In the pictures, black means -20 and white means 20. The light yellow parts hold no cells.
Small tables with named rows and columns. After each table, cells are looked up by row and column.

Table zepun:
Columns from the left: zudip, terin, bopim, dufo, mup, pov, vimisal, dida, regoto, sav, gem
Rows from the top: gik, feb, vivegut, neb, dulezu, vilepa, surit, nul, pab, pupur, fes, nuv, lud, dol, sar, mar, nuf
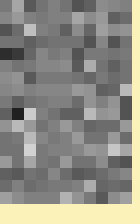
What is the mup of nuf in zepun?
0
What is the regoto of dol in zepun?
2
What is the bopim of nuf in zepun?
0
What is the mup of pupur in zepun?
-2
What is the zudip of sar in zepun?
-5
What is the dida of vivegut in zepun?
-4
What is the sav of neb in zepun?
-7
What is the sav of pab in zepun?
3
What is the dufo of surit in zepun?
-1
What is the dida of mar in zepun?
7
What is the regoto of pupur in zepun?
3
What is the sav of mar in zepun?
-3
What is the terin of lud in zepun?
-2
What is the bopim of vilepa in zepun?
-1
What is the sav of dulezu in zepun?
-2
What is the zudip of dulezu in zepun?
-13
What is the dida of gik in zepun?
-5
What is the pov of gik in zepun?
-2
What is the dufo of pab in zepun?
-1
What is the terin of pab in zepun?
-5

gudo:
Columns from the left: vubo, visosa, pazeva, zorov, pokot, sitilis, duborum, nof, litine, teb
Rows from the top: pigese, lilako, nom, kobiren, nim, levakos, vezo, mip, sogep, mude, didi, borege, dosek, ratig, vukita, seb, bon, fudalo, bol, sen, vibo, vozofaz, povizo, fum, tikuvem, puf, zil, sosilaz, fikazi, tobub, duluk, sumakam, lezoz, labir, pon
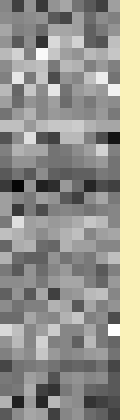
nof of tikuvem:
9
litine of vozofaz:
5
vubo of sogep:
5
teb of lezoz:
-6
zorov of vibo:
-3
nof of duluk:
-5
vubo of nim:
9
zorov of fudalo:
-8
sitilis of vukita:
-6
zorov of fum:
-1
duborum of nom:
5
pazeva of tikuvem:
-6
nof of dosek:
5

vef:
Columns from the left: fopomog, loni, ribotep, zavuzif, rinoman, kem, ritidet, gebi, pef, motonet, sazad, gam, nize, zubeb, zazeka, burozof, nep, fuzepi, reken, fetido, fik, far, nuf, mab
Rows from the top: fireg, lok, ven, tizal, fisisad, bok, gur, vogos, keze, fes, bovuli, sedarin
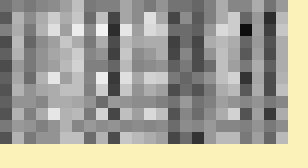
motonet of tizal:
-8
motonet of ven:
-13
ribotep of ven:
-1
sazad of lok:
6
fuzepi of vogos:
-1
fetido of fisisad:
6
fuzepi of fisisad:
3
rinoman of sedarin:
3
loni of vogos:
8
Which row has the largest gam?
sedarin

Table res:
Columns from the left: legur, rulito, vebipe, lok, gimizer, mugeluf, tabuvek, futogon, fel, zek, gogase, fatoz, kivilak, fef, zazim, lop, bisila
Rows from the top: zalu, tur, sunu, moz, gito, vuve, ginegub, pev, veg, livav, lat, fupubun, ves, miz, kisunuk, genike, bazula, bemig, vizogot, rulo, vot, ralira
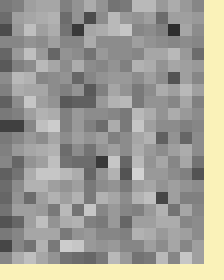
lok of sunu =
5
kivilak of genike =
6
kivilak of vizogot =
5
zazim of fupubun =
3
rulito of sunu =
4
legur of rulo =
-1
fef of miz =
6

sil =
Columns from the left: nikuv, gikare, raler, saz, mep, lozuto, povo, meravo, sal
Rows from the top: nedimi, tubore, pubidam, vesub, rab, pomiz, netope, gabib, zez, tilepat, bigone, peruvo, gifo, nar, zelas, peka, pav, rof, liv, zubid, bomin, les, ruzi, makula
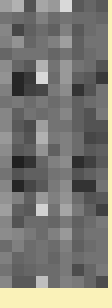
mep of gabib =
-1
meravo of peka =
-12
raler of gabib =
-10
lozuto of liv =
-1
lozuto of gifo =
0
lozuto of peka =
2

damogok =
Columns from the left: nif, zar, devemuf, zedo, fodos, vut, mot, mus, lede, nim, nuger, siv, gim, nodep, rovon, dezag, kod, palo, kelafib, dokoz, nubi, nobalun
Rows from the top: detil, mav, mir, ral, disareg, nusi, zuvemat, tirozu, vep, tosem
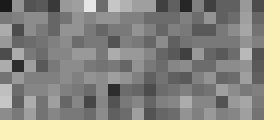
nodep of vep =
0
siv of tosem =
5
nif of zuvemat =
-2
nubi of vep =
6
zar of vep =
-5
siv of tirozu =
-4
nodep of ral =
2
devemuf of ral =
-3
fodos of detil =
-11
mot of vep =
1
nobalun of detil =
-8
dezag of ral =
-2
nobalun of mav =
-4
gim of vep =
-4
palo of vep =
1
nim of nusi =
-1

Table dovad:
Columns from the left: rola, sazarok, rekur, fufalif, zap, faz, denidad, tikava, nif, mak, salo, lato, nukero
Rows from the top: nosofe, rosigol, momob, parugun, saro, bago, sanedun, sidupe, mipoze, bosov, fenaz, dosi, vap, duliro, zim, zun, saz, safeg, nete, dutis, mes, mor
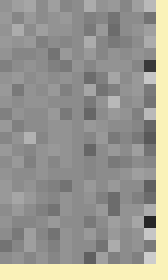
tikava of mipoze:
-1
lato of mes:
3
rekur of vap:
1
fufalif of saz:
2
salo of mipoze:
2
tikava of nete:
-1
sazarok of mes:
1
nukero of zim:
4
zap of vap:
4
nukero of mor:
12
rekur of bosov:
2
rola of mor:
2
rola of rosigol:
4
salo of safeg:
3
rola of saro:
3
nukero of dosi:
-6
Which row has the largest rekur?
dosi

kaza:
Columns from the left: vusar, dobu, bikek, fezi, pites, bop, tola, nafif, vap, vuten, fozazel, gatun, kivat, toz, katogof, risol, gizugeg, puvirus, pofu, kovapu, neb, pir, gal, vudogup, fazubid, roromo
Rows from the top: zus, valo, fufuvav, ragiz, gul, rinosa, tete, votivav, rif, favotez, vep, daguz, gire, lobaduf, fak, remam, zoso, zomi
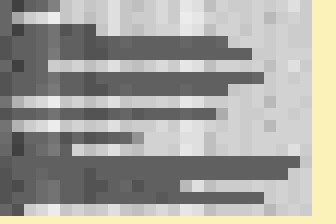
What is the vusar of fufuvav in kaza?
-4
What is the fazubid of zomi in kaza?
13
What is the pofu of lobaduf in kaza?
-5
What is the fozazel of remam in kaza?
-4
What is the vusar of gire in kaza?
-4
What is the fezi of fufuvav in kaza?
-4
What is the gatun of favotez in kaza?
-6
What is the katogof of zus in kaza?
12
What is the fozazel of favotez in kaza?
-4
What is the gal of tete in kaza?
12

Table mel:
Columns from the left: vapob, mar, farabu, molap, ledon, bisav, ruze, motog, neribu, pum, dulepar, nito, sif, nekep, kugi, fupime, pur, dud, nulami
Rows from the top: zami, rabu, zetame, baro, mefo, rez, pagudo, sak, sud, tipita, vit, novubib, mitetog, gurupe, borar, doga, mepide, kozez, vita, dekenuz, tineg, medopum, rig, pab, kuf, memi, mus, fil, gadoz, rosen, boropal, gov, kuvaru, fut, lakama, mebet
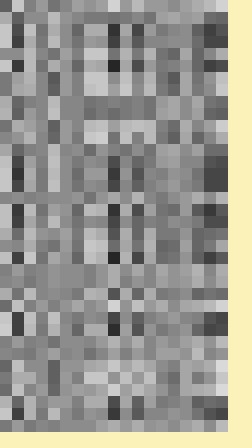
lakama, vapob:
11
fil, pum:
-13
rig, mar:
4
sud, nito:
0
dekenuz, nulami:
-2
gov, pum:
3
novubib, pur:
-4
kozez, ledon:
5
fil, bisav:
2
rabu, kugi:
6
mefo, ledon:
-2
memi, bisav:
3
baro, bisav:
2
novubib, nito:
0
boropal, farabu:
2
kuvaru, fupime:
6

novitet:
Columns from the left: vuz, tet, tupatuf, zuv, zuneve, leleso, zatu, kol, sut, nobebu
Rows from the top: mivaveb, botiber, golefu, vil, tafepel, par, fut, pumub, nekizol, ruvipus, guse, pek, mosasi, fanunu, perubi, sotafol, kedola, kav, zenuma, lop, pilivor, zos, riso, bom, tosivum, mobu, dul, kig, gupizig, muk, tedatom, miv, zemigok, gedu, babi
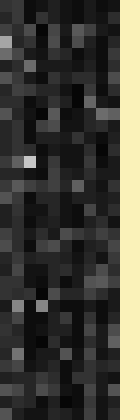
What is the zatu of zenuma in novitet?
-18
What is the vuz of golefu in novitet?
-10
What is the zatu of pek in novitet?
-12
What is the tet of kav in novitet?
-12
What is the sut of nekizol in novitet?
-16
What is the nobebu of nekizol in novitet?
-17
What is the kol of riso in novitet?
-13
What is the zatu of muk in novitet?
-17
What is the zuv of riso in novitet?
-17
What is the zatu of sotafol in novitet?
-5
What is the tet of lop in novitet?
-13

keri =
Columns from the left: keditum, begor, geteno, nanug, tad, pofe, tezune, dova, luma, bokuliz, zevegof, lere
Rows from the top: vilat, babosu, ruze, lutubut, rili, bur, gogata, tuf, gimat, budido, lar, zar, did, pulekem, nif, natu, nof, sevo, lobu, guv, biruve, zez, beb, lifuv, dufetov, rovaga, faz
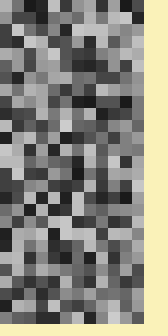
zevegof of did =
0
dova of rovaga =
-4
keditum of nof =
-14
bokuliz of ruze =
5
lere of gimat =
-1
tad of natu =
-10
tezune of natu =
-10
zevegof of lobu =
-9
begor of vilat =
-2
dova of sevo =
-2
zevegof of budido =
-9
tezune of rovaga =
-10
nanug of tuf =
6
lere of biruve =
7
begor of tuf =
-2

